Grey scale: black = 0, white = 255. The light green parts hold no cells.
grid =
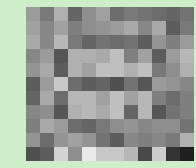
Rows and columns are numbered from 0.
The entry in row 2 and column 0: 169
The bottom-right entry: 31
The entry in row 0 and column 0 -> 155
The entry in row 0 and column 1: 121
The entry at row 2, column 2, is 183
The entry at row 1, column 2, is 161
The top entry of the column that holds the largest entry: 142
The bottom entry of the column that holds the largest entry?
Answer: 233
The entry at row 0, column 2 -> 176
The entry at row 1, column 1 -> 135
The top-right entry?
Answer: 115
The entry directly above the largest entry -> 148
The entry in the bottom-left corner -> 80
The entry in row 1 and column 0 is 161
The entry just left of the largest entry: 142
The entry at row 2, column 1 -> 135

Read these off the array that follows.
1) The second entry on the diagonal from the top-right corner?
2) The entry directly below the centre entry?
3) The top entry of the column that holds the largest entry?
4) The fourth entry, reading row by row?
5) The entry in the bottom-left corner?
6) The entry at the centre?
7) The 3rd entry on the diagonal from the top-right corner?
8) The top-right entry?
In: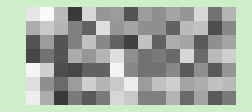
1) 78
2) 136
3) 250
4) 58
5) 237
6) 143
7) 90
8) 180

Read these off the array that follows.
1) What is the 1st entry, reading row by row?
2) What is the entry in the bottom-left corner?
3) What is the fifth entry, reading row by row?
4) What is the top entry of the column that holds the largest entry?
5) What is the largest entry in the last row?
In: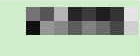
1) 115
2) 16
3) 59
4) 228
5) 206

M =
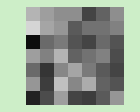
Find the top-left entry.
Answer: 180
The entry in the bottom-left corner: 33
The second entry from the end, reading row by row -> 90
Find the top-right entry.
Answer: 142
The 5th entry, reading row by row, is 68
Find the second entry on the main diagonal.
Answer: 165
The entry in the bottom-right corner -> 150
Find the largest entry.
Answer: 213
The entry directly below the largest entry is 13
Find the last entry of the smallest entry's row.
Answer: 83
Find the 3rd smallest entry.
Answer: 53

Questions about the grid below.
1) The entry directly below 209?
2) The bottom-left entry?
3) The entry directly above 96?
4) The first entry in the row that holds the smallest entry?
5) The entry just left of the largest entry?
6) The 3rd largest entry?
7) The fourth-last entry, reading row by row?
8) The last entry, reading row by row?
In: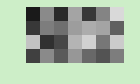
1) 104
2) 64
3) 217
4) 26
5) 132
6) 203
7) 151
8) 125

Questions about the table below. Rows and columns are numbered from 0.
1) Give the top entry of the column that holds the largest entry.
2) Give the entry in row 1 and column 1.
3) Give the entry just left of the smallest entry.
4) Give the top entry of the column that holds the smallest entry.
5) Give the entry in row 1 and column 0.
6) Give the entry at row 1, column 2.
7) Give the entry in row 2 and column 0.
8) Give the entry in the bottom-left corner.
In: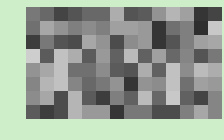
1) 120
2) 167
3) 127
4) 53
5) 112
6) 147
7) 61
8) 91

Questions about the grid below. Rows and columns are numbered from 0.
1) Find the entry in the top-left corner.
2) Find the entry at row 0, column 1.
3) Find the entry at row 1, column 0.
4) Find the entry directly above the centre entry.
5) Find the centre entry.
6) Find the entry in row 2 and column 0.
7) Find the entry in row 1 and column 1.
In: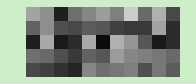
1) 163
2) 142
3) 98
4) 86
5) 11
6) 31
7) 142

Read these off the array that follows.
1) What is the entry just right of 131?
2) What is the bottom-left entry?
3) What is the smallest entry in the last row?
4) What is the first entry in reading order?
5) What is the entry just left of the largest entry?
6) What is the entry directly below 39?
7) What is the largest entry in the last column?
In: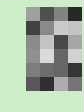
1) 39
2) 87
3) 47
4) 160
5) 144
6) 195
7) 209

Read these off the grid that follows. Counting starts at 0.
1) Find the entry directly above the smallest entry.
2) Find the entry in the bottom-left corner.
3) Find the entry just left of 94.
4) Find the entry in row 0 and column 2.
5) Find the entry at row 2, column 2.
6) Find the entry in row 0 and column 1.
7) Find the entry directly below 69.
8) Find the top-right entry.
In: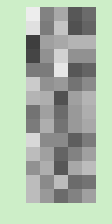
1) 224
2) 188
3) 138
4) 168
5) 168
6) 130
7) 123
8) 107
